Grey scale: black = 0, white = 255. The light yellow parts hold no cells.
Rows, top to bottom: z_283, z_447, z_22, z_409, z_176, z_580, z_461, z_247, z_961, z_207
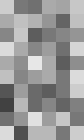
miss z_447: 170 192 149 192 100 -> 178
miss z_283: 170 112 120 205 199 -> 164
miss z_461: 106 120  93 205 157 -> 85
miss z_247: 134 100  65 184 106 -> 128

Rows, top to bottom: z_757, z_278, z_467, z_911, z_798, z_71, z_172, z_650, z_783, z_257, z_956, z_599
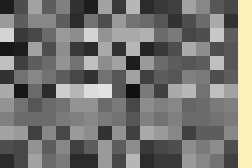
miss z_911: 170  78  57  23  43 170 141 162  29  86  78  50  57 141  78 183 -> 36
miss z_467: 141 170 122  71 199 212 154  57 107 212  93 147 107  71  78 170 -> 177
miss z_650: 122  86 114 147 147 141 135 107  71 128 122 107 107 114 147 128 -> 101

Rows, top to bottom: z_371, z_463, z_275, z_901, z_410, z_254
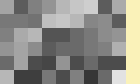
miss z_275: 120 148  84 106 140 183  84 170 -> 128
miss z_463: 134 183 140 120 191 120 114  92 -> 198
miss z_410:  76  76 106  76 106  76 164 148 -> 70
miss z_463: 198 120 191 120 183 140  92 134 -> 114

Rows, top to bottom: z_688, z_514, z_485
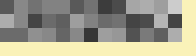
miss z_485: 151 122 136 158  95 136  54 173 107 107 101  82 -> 144
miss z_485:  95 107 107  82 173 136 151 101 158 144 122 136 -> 54
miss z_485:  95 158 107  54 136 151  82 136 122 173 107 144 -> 101
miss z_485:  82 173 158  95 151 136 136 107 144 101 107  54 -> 122
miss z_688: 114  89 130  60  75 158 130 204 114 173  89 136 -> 166

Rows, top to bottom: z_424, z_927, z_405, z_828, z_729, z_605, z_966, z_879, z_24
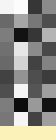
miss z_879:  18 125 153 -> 12
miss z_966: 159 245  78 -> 85
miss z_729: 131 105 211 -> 66
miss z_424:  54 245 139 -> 252
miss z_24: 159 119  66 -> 245

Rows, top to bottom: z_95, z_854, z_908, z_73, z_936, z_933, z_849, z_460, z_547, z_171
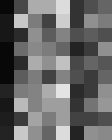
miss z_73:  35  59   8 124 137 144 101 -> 108
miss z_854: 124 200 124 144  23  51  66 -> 206
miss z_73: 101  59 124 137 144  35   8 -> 108
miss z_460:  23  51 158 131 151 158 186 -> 116
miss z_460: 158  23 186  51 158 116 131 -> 151

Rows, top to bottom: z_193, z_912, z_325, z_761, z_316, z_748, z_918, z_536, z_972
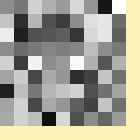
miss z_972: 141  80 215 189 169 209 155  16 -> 101
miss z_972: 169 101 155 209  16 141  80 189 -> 215
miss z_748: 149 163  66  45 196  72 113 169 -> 203
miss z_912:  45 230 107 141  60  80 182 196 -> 222
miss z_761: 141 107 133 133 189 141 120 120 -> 126
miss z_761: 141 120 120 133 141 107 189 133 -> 126

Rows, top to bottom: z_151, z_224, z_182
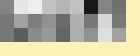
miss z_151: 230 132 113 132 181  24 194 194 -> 238
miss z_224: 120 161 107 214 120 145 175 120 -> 126
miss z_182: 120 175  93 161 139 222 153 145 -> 101
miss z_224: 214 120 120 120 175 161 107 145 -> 126
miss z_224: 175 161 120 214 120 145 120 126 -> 107
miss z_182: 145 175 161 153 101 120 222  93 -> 139

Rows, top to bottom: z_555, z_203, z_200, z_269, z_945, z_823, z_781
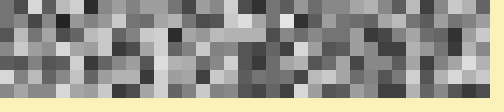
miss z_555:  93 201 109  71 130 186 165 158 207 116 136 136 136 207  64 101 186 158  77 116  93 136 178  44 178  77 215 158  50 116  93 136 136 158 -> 151
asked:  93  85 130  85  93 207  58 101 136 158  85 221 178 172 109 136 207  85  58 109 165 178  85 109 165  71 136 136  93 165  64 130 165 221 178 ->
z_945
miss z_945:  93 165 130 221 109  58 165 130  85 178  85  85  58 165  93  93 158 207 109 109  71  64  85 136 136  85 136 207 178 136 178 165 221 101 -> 172
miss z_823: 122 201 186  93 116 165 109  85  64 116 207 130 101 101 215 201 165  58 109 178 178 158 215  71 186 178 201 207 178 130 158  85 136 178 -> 194
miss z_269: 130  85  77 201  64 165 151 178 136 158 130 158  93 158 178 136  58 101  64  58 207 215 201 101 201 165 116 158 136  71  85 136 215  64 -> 143
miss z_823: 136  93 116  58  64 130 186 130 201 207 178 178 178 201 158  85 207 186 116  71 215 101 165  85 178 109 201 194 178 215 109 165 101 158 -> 122

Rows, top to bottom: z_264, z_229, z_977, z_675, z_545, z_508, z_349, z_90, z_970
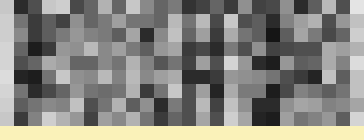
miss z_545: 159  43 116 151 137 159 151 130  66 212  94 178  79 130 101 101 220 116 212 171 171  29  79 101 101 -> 86
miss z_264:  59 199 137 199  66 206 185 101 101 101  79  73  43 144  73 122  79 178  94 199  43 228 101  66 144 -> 51
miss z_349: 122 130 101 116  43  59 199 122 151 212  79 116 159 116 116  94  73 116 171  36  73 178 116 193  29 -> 108

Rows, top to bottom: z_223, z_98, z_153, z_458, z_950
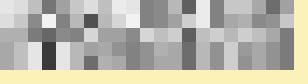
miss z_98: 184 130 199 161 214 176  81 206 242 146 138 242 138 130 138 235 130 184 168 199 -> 221
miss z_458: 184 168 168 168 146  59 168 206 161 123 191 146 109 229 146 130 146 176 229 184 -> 154

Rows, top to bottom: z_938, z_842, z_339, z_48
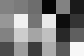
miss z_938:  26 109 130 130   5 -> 123
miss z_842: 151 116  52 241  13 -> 233

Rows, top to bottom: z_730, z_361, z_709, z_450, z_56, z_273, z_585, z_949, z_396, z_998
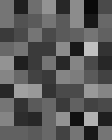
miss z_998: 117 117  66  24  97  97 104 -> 90
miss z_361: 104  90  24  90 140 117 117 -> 82
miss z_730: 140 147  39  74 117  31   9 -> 110
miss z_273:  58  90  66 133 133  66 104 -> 125
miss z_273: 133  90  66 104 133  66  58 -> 125

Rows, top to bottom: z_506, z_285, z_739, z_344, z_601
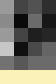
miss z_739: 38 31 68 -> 154
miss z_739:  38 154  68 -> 31
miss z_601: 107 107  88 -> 114
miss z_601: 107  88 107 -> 114

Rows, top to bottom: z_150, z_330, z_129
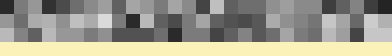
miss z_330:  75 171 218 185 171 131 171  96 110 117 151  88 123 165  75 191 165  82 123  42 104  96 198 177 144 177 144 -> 204
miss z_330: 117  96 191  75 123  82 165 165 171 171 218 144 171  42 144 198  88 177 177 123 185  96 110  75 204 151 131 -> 104
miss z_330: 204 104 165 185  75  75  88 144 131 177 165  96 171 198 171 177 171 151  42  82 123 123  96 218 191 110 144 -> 117

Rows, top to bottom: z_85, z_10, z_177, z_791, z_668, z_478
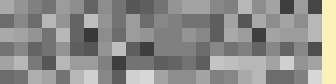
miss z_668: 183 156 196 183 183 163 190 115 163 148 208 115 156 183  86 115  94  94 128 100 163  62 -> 121
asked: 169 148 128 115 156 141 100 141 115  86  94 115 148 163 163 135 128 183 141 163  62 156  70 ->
z_85
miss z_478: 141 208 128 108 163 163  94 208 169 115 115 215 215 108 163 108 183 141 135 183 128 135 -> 175

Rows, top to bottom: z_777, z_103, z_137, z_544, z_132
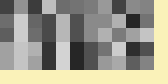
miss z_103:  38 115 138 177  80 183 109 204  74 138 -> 102
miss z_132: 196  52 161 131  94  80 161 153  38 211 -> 169
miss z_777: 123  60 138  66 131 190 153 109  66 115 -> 146

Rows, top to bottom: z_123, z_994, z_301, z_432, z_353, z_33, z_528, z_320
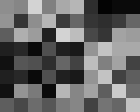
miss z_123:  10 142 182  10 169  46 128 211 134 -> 3
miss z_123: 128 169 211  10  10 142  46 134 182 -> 3
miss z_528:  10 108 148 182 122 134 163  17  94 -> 203

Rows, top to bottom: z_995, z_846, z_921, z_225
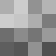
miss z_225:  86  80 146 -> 94
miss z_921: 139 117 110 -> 154
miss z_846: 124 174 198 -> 205
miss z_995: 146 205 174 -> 180
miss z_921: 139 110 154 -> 117
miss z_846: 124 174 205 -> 198

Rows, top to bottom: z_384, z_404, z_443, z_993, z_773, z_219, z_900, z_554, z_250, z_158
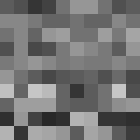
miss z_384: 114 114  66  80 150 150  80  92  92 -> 53
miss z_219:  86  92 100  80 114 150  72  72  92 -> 106
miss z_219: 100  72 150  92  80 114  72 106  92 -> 86
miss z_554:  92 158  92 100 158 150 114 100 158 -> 142
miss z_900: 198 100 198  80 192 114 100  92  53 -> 186
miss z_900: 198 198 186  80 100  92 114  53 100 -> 192
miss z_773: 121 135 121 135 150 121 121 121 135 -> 127

